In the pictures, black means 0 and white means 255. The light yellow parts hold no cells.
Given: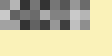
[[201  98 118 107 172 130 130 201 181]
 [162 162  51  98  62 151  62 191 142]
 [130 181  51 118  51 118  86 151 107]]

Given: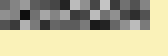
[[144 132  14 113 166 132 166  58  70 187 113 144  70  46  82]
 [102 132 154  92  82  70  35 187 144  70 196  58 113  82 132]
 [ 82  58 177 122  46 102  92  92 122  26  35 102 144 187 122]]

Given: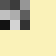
[[192 173  94]
 [ 82  60 150]
 [ 18 211  50]]

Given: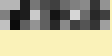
[[193  11  96 147  96  40 138  63  84  52 159]
 [182 182  29 119  75  63 107 128 138  52 147]
 [128  20  29 202  96  20  52 214 107  40  63]]

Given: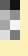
[[220 123]
 [186 143]
 [165 243]
 [ 92  18]]

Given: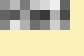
[[145 186 123 197 216 238  99]
 [134 227 176 111 134 207 145]
 [ 99  87 157  75  57 176  75]]

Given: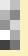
[[254 171]
 [232 192]
 [181 137]
 [147 213]
 [ 65 117]]

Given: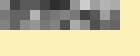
[[149  68  89  89  68  46  56 149 204 159 180 171]
 [130 100 139 149 120 130  80 171 139  80 109 100]
 [120 100 100 180 109 120 130 120  68  89 159 109]]

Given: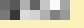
[[120  55 219 210 176 129 153]
 [108  88 176  99 198 250 165]]
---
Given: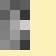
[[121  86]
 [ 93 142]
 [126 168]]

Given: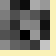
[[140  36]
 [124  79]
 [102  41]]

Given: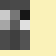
[[ 70  73]
 [202 119]
 [166  90]]

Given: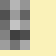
[[119 181]
 [ 80 155]
 [109 195]]

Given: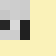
[[207 205]
 [198 206]
 [ 38 217]]

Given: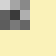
[[211 165]
 [ 96  58]
 [ 93 121]]

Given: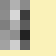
[[136 177]
 [140 215]
 [127 174]]
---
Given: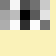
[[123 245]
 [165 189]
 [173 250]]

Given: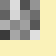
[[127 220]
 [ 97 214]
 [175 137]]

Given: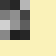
[[ 54  38]
 [124 143]
 [208 149]]

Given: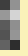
[[ 62 146]
 [152 212]
 [ 91 143]]

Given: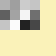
[[178 159]
 [ 96 163]
 [197 251]]

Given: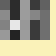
[[ 96  44]
 [139  44]
 [130 231]]

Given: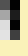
[[ 82   2]
 [166  28]
 [221   3]]
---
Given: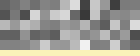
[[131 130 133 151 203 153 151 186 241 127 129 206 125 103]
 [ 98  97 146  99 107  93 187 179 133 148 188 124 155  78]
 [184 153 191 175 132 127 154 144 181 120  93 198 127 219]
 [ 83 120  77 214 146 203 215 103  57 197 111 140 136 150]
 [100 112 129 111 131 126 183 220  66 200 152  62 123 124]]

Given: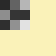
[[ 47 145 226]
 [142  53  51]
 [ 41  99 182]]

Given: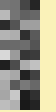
[[189 177  25  35]
 [166 200  29  48]
 [170  90 121 104]
 [181 168  34  65]
 [ 31  76 173 193]
 [216 155  54  59]
 [105 106 109  84]
 [180 174  47  90]
 [ 43  84 158 159]
 [185 116  97 103]
 [119 115  70  37]]

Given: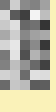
[[106 198 187  92  94]
 [210 202 108 224 220]
 [129 190 147 105  65]
 [121 227  80 179 138]
 [213 231  99 138  55]
 [169 206 136 161 169]
 [201 223 104 113  52]
 [217  90  63 243 190]
 [119 206 138 130 161]]

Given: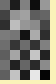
[[ 95 194  27 231   5]
 [114  33 102  41 139]
 [ 94 165  43 197  34]
 [110  53 109  50 128]
 [123 118  18 171  45]
 [ 46 189 150 139  69]
 [ 66 149 161  93 101]
 [111  28 129  13 152]]

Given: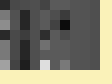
[[161  67  30  79 222  90 121  84  83  79]
 [121  73  38  79  90  90  90  84  83  79]
 [121  73  38  79 112  90  90  84  83  79]
 [ 41  73  61  79  46  90  74  84  83  79]
 [141  83  38  79  90  66  12  84  84  79]
 [121  81  38  79  90  78  59  84  83  79]
 [ 41  73  76  79  68  90  90  84  83  79]]
